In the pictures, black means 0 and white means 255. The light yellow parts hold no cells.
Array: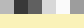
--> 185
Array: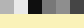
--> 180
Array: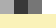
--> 173
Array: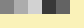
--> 130
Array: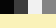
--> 5
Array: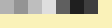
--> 178
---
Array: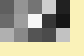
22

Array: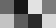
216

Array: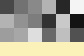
19

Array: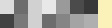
175

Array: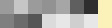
231

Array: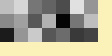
190

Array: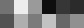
144
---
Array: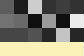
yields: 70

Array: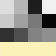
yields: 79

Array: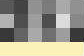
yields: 99

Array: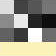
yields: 55

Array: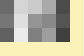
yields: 235

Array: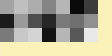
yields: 200

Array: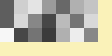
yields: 71

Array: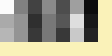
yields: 148
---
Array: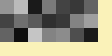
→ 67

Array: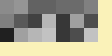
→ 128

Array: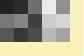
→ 121

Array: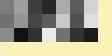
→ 113

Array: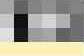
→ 199

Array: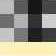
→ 109

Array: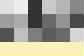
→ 158
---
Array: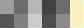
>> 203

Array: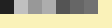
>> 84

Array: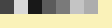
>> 122

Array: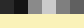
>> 203

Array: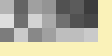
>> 190

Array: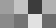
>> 116

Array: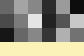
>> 53
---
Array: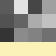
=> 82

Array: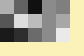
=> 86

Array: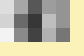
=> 211

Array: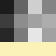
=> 61

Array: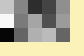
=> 248

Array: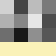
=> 177

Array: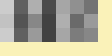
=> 194
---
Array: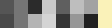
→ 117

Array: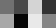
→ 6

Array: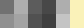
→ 163

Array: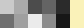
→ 159

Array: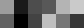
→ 1

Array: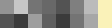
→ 59

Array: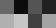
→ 198

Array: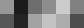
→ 36

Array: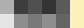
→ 142

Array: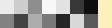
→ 67
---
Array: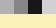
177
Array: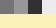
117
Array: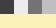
63
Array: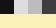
18
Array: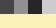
70
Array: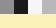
143
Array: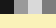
23
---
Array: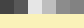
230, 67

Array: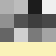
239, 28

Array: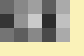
202, 44

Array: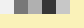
241, 54

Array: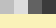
221, 59

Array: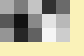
245, 18

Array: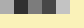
195, 48

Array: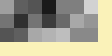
210, 26

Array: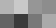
201, 59

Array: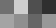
206, 47
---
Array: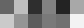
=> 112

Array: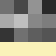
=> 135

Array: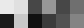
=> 82

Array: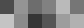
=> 157

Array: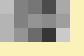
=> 139

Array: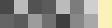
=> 136

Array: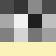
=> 31

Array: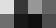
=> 15

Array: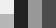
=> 152

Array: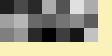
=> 139
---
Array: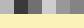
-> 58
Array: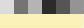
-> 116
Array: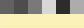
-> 77
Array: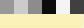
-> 203
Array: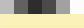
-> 97
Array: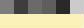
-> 61
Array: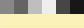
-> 100
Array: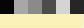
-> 167
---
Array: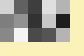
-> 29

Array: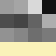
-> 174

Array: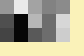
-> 215

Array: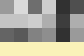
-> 174

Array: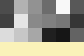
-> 54

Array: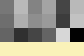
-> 194

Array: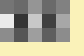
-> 167

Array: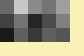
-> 128

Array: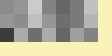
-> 181
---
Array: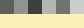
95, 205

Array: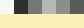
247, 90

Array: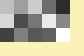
192, 255

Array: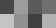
72, 178

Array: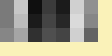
122, 99

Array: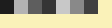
29, 64

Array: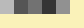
186, 145
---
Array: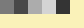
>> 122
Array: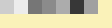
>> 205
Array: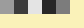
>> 156
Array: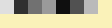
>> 223
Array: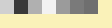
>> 208
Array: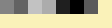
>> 131
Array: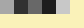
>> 167
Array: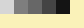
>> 214
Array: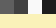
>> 95
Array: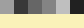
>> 159
